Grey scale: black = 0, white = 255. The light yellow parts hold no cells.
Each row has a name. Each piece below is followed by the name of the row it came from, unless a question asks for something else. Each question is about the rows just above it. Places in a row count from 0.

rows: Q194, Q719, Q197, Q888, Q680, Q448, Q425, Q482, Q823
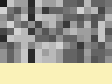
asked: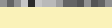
Q823
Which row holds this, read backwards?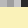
Q482
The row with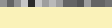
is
Q482
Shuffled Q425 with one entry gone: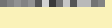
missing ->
[170]
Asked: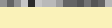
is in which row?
Q197
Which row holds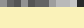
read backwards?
Q823

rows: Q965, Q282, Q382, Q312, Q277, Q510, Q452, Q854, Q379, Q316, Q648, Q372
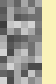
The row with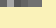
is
Q382
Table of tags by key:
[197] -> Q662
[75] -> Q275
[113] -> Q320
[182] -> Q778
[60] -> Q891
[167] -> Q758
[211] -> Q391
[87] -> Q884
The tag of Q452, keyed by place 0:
Q778
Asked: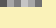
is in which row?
Q277
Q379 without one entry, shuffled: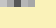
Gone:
[151]
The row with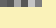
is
Q648

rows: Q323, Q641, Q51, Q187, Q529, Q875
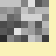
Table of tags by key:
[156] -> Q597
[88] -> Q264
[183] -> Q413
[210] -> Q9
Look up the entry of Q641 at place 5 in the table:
Q413
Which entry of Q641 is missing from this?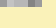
[144]

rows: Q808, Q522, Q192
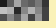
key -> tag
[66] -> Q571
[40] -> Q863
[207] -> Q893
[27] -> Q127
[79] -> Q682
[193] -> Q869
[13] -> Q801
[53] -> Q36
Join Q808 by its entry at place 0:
Q127
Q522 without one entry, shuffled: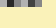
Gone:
[193]
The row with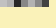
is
Q522
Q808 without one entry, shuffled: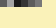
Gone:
[106]
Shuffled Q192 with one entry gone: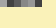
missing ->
[79]
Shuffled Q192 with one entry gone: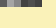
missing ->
[151]

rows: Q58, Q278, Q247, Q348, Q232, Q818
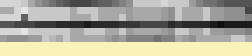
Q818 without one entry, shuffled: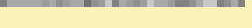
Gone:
[184]
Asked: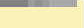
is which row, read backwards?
Q818
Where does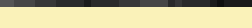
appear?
Q348
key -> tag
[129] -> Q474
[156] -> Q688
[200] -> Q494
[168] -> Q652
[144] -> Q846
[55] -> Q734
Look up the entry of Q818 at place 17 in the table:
Q688
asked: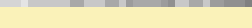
Q232

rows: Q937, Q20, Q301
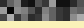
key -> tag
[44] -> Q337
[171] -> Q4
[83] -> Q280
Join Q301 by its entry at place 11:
Q4
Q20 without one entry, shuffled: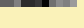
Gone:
[83]
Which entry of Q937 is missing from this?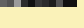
[128]
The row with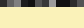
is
Q937
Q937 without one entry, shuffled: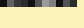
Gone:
[29]
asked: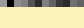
Q20
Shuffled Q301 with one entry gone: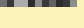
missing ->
[70]

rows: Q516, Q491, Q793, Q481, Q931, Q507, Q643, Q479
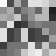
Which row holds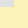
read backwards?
Q516
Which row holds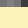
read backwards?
Q481
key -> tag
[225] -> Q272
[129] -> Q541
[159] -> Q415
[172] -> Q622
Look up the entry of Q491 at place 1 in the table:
Q622
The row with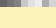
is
Q479
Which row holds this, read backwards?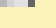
Q516
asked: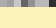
Q793

